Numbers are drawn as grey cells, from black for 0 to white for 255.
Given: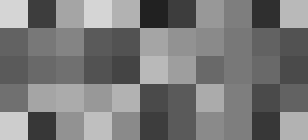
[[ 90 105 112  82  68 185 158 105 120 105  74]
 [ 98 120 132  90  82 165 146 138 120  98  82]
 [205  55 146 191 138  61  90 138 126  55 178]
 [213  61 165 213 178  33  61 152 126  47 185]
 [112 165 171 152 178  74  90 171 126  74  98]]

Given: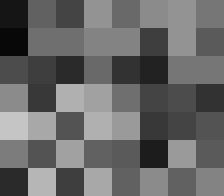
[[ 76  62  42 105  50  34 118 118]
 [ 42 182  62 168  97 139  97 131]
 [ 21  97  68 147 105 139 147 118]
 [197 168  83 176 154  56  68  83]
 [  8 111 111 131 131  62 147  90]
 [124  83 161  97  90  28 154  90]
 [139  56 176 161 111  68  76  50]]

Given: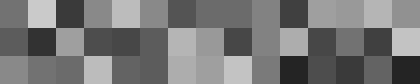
[[114 202  58 137 188 137  84 107 107 130  64 159 153 181 145]
 [137 114 107 188  99  92 173 159 195 122  36  77  58  99  36]
 [ 92  50 159  77  71  92 181 153  71 130 173  71 114  64 195]]

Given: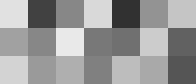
[[225  65 135 217  49 147 197]
 [211 154 175 128 189 169  85]
 [161 135 233 120 112 204  97]]

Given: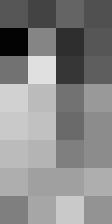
[[  3 133  46  86]
 [114 224  54  94]
 [ 86  67 100  80]
 [201 193 106 140]
 [209 187 114 153]
 [187 180 127 140]
 [174 160 160 174]
 [127 166 201 147]]

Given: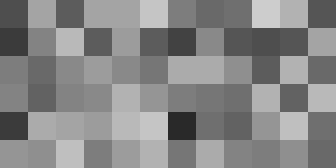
[[ 78 164  92 164 164 197 125 105 111 205 178  85]
 [131  98 131 137 178 149 125 118 111 178  98 185]
 [125 105 137 156 137 118 171 171 143  92 178 105]
 [ 59 171 164 156 185 197  41 111  98 149 191 111]
 [ 59 131 185  92 156  92  66 137  85  78  85 164]
 [149 143 191 125 156 178 118 171 131 125 143 105]]
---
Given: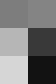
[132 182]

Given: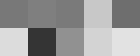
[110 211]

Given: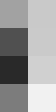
[201  80]

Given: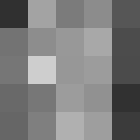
[ 86 168 151 119 102]

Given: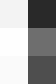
[ 41 254]

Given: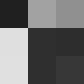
[144  47 224]
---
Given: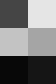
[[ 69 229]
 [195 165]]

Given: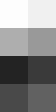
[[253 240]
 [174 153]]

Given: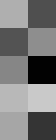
[[175  79]
 [ 83 142]]

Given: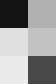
[[ 19 177]
 [223 194]]

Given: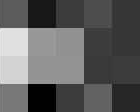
[[ 91  23]
 [224 152]]

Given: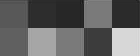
[[ 87  45]
 [ 96 166]]

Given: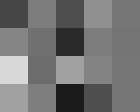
[[ 70 125]
 [133 112]]

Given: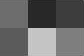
[[109  41]
 [ 91 197]]

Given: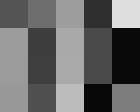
[[ 84 110]
 [156  62]]
